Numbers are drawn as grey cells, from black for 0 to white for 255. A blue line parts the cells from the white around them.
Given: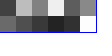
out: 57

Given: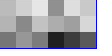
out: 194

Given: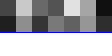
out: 53

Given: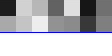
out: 237

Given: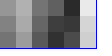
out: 102

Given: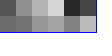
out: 150

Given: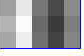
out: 105

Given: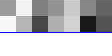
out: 71
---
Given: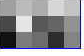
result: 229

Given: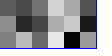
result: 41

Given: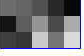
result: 94

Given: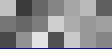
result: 103

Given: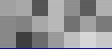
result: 130

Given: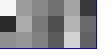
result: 172

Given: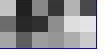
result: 40

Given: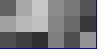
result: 184
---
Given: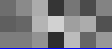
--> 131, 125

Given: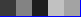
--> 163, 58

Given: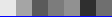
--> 111, 232

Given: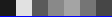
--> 70, 26

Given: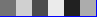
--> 172, 116

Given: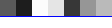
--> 186, 90

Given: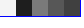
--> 64, 244

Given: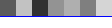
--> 213, 91

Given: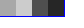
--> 38, 168

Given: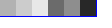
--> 40, 178
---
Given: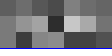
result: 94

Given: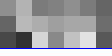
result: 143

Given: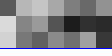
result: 90

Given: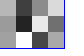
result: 183

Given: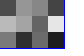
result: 76

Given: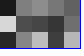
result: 26

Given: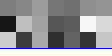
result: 126

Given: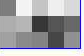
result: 125

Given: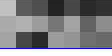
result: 193
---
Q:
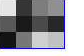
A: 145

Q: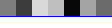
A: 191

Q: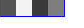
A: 126

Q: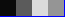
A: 149

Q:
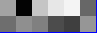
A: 231

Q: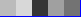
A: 160

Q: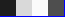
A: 78
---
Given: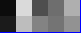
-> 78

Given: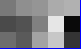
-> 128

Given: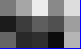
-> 94

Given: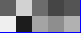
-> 108

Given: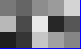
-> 232

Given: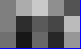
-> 90

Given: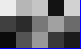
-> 120
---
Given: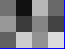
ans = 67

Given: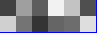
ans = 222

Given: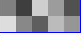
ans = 150

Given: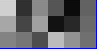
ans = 105

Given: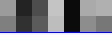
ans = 119

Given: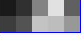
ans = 152

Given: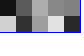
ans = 41

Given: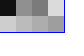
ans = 158

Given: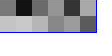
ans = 91
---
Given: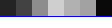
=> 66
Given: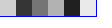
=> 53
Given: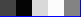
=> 4
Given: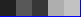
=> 88
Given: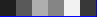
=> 89
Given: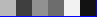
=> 63
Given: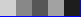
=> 136
